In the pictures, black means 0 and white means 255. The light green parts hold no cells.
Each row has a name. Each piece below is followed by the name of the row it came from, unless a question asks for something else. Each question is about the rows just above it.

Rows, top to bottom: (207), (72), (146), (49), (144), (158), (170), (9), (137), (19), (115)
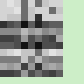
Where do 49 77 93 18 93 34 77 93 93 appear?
(49)
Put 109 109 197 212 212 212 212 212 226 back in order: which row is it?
(207)

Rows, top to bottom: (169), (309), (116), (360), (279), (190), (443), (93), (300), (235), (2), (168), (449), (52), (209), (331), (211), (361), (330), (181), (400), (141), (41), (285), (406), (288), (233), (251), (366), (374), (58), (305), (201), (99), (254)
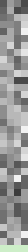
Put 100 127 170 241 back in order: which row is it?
(279)
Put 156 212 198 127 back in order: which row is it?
(2)
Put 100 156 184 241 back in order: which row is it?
(288)
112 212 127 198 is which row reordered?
(254)
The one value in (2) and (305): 156

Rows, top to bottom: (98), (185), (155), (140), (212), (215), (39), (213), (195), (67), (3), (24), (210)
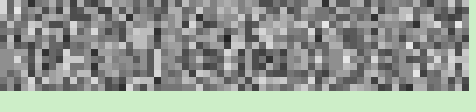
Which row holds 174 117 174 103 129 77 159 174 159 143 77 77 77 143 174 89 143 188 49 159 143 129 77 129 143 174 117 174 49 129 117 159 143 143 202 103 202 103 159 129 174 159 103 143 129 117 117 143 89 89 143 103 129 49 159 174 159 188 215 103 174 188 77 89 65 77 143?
(155)
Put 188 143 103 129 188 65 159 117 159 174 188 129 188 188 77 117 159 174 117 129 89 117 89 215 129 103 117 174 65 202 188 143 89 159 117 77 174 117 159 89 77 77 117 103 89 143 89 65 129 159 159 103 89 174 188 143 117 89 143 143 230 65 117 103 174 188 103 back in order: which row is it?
(3)
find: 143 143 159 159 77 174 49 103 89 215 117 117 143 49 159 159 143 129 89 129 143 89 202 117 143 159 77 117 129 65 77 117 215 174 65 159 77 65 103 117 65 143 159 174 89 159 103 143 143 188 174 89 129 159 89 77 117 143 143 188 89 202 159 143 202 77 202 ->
(213)
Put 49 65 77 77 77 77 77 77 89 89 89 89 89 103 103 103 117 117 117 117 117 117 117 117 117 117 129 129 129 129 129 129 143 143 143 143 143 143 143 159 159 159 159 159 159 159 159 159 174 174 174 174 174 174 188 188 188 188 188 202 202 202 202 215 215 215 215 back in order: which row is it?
(24)

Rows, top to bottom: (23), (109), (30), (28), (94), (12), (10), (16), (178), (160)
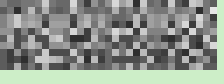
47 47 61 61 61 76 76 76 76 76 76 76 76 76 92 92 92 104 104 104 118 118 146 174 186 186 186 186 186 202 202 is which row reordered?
(16)
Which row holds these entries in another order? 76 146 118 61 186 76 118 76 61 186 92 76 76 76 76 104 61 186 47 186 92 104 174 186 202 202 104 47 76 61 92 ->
(178)

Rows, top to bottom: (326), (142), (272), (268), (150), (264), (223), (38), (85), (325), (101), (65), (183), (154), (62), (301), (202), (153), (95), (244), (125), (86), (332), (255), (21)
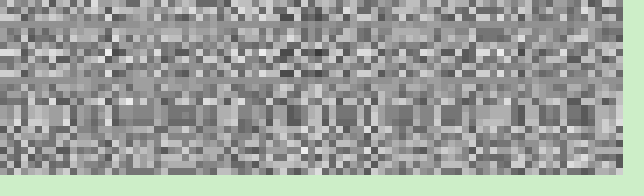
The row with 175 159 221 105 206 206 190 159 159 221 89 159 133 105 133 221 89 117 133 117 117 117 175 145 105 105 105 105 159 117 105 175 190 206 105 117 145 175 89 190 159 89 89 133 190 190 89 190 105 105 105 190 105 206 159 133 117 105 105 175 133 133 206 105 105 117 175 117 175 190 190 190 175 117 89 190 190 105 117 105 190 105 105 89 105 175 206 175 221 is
(153)
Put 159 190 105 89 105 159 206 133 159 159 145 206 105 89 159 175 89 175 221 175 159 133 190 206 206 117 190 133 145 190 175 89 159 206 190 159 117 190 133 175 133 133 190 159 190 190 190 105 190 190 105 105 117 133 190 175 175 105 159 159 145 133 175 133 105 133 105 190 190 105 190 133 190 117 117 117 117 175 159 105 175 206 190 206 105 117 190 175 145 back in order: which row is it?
(255)
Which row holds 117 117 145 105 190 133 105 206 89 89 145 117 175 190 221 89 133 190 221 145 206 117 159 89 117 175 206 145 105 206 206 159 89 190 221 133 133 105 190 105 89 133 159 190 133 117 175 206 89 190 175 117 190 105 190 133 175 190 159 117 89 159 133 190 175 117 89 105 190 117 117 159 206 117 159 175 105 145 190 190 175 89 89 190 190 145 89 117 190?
(85)
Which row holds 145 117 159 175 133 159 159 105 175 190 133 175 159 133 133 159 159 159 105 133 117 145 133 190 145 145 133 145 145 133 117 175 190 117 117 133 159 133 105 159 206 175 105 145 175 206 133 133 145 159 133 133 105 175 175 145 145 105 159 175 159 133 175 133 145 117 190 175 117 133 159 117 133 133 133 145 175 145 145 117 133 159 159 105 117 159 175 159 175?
(325)
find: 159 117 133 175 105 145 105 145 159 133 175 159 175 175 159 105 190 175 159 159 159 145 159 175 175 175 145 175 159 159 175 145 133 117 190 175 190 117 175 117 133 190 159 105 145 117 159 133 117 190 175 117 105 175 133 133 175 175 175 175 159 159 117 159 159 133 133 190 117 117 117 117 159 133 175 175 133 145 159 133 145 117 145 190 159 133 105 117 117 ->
(150)
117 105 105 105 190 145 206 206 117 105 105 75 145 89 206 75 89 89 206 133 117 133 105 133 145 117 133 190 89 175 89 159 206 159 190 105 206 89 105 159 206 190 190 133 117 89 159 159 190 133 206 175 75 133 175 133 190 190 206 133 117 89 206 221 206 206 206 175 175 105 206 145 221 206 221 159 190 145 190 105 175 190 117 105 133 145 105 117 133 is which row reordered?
(101)
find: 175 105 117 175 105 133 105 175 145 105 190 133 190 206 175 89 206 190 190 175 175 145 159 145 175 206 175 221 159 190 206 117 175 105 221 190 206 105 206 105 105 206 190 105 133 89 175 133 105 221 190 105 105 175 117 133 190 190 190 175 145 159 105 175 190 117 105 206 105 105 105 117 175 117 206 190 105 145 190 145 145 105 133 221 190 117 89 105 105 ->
(142)

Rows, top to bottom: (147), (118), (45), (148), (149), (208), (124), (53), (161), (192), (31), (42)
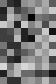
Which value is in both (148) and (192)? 201
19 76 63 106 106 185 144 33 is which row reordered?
(31)
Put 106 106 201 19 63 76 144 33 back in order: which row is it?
(149)

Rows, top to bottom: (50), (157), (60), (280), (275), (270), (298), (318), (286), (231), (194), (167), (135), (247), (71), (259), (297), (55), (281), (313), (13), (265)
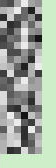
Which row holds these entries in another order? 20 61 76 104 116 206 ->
(270)
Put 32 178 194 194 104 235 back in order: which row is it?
(157)

